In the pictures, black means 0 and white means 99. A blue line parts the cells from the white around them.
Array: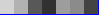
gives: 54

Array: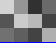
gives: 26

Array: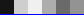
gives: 41

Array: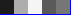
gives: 35

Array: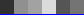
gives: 33

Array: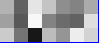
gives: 92

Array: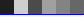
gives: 51

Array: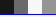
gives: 96

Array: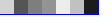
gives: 75

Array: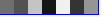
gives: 20
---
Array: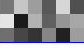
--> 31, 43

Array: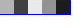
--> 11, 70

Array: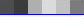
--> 48, 30

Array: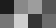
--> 33, 46

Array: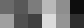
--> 5, 62

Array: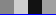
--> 62, 52

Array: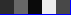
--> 28, 17
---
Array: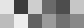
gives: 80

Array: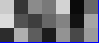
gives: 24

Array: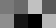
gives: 75

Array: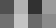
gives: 19

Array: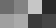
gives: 77

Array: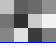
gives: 79

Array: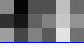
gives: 38

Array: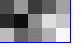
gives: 55
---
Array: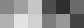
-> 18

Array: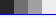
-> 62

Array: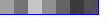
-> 23

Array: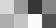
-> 21

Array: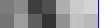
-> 79

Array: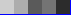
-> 45

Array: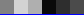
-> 18
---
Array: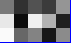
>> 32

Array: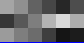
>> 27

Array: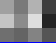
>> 47

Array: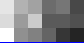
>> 42

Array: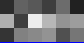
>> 24

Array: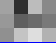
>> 18

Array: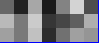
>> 51
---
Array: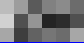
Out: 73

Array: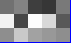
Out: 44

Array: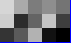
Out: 83

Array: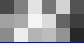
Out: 28

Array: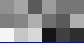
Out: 56

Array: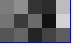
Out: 48
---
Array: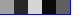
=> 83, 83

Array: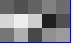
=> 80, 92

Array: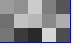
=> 71, 83

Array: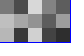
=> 57, 84

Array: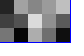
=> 85, 85

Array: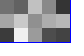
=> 56, 93

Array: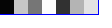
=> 98, 98

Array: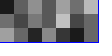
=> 34, 75
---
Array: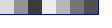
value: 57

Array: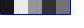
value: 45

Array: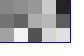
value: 59

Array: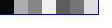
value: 52

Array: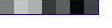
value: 37

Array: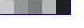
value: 59

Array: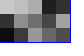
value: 40

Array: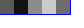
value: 42
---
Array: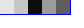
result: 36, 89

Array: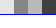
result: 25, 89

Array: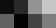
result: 77, 38

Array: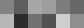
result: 40, 71

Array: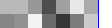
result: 66, 52

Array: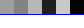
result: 1, 61

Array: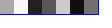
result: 44, 66

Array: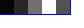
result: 32, 2
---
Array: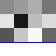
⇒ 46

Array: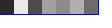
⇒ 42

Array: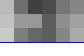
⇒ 52

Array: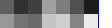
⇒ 11

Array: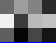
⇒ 16

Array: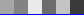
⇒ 22
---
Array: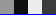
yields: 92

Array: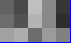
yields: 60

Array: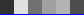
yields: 70

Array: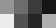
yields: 14

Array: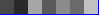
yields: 41

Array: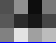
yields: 62

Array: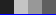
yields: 59
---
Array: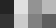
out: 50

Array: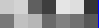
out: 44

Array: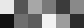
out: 61

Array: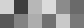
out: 78

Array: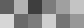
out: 45

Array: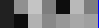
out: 65

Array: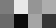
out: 64
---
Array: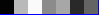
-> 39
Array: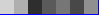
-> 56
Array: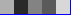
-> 84
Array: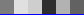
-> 38
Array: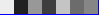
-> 52
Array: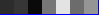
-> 58
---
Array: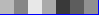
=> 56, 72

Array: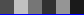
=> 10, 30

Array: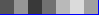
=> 62, 33

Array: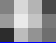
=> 28, 17

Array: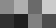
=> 79, 19

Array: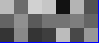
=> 32, 20
